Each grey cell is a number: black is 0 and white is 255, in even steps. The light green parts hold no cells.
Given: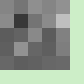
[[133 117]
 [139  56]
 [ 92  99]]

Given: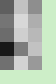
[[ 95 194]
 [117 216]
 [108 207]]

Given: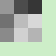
[[151  76]
 [113 188]
 [138 209]]

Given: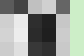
[[ 91  67]
 [207 234]
 [211 237]]

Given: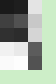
[[26 30]
 [64 81]
 [48 44]]

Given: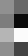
[[144 104]
 [125  11]
 [181 251]]

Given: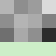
[[181 142]
 [142 180]
 [111 169]]
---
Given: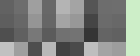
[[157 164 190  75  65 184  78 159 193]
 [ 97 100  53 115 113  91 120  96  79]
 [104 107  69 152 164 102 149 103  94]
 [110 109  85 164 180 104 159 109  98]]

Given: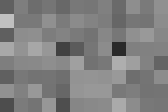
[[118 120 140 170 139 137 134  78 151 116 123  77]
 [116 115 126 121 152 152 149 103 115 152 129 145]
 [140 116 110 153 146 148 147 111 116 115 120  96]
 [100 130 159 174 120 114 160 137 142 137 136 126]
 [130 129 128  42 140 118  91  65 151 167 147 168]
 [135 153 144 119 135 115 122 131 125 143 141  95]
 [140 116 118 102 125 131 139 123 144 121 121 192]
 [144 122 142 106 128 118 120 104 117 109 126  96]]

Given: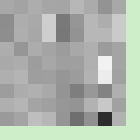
[[178  45 144 111 149 182 190 164 154]
 [161 200 178 148 151 160 164 181 175]
 [175 131 152 126 148 169 176 172 157]
 [161 236 178 156 150 159 158 180 175]
 [164 242 176 159 159 167 157 172 169]
 [164 155 175 168 156 164 172 150 173]
 [202 183 183 147 120 206 167 174 142]
 [202 173 183 150 121 206 169 173 141]
 [168 147 171 183 165 166 173 163 168]]

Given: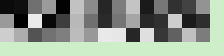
[[124 192  97  55 223  38 231 233 152 188 127 114  83 173 206]
 [ 46  26 206  48  40 166 117  42 112 184  62   8 235   1 154]
 [147  66  49 119  26 196 125  38 139 194   2 155 112  15  11]]

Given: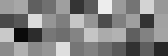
[[ 39  95  49  90 110 130 118 222 150 139 177 139]
 [164 130  95 178 171 197 132 110 119  44  10 201]
 [162  51 159 128  76 149 198 126 149 219  87  73]
 [152 211 116 154 237  90  52 159 112  95 167 158]]

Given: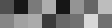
[[112 216 113 104  59 171 162 135]
 [189 101 148  22 174 122  23  80]]
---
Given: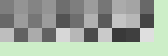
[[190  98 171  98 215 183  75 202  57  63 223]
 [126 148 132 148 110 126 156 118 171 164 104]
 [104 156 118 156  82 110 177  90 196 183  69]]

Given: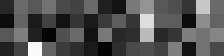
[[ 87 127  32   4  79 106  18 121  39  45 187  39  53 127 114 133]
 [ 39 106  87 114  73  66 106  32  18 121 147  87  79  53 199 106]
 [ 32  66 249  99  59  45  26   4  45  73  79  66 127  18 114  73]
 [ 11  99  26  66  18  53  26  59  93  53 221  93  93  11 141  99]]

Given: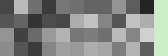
[[147  65 106 153 179 118 125 112 186 133 208]
 [140  85  59 133 160 153 173 166 125 179  93]
 [ 85 100  51  77  71 173 194 133  85 194 173]
 [ 71 186 112  59 118 112 100 100 147  93  37]]

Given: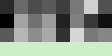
[[ 89 182 141 169  49 214 120 134]
 [ 42 105  76  89  62 120 208  82]
 [  1 163 113 156  34 128  56  15]]

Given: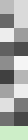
[[237 156]
 [224 120]
 [188 218]
 [162 237]
 [141 245]
 [112  70]
 [104 218]
 [ 96  76]
 [ 64 182]]

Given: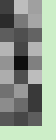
[[181  71 181]
 [173  79 189]
 [147  14 128]
 [140 107  57]
 [113 154  57]
 [ 93  79  99]
 [ 87  71  93]
 [ 64 189 160]
 [ 43 121 166]]

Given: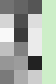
[[249  59 235]
 [213  77 221]
 [192 129 235]
 [150 156  34]
 [122 172 205]
 [114 100  85]]

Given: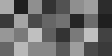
[[172  31 143  51  82 143 158  44]
 [151 122 192  95  51 122 192  66]
 [102 184 136 136  89 158  74  58]
 [ 58 165  74 102 114  37 108  31]]

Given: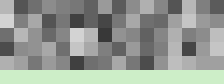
[[211 127 168  84 119  64  97  70 119 168 111 105 160 197 154 140]
 [183  84 111 140 127 119  97 154  91 140 176 134  84 183 127  91]
 [176 160 119 154 134  64 111 119 168 119  76 146 190 176 160 160]
 [111 183 146 105 134 211 183  56 146 134  97 134 176 127 140 190]
 [ 76 140 146 168 111 197 168 127  97 154 105 127 183  70 154 197]]
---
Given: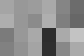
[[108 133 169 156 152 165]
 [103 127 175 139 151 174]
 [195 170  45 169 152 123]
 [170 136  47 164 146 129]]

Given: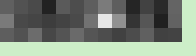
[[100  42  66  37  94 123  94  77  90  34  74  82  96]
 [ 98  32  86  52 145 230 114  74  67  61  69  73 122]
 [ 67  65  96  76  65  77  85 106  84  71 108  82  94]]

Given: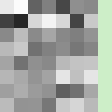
[[137 143  71 128  98 251 233]
 [201  68 215 243 215  38  64]
 [147 127 136 166 138 188 137]
 [133 119 140 129 113 201 185]
 [197 195 185 137 144 114 164]
 [229 192 229 163 148 169 182]
 [167 113  95 146 155 173 159]
 [185 214 201 119 148 147 187]]

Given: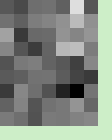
[[ 86 222  96 113 110  74  88]
 [144 187 145 132 125  96 113]
 [149 133 147 107 105  57 162]
 [124 189 183 100  60  85 134]
 [135  64  88  99 126 121  83]
 [ 58  68  92 115 114  95  90]
 [116   1  34  82 111 135  58]
 [102 148 120 114  84 132  98]
 [135 130 120 122  82 111 122]]

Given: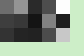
[[253  77  42 148 109]
 [ 30 129  20  56  62]
 [200  76  34  36  51]]

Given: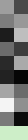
[[ 73 158]
 [152 125]
 [190  28]
 [ 61 108]
 [170  41]
 [  6  34]
 [107 165]
 [143 244]
 [ 11 121]]

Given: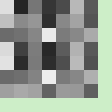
[[ 89 184  75  54 118  37 222]
 [ 84 163 136  47 150 138 191]
 [170 136 123 234 134 113 107]
 [ 88 178  92  40 124  64 218]
 [ 81 186  78  45 122  43 226]
 [175 135 122 237 131 111 106]
 [ 95 152 154  98 162 169 159]]

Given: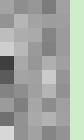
[[161 123 150 142 163]
 [158 157 163 181 147]
 [155 132 170 173 189]
 [155 129 154 184 206]
 [160 175 151 169  63]
 [149 202 161 164  91]
 [145 180 160 142 131]
 [159 140 166 127 155]
 [161 178 169 146 112]
 [147 133 162 146 215]]
